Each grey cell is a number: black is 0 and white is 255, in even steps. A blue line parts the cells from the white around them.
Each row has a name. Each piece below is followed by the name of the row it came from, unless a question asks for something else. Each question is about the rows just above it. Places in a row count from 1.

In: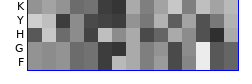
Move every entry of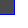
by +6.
[80]
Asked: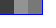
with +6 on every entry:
[ 67 153 126]
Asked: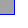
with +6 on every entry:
[169]
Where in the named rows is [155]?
F, 10
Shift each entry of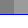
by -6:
[121 149]
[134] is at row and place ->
F, 12
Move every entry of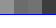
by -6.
[141 102 108  55]

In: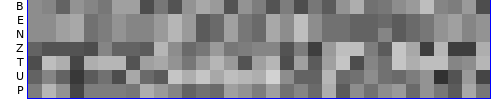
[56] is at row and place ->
U, 4
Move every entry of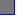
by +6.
[125]

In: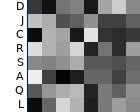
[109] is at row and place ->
A, 8
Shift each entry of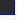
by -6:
[38]

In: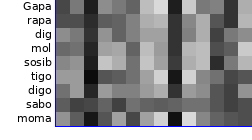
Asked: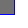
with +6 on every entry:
[119]
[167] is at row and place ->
mol, 5
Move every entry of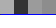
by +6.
[180  57 161 147]
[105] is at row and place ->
mol, 1

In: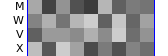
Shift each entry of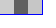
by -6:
[199  90 192]
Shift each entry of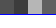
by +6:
[ 87  66 188 102]
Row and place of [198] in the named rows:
W, 7
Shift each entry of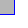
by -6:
[176]
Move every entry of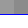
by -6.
[148 133]
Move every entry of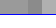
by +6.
[160 160 145 182]

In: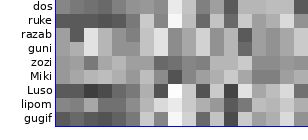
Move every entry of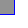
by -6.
[140]
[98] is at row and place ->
gugif, 5

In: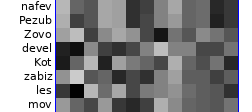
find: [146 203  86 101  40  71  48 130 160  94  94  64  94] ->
zabiz
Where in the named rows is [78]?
Kot, 11
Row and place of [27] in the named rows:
Kot, 1

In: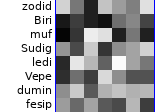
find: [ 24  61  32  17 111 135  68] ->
Biri
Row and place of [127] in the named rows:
zodid, 6
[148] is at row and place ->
Sudig, 1
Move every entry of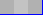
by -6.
[171 189 171]
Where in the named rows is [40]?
ledi, 1

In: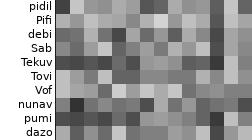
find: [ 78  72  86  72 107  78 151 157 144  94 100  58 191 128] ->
Tekuv
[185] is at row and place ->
dazo, 14
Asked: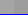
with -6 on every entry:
[159 151]

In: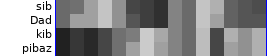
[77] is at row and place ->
sib, 15
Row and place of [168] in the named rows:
kib, 8

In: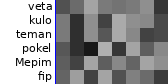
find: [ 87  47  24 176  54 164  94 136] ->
pokel
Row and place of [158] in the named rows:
fip, 2
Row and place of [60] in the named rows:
fip, 8
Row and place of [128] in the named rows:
fip, 6
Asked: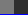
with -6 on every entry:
[116  41]

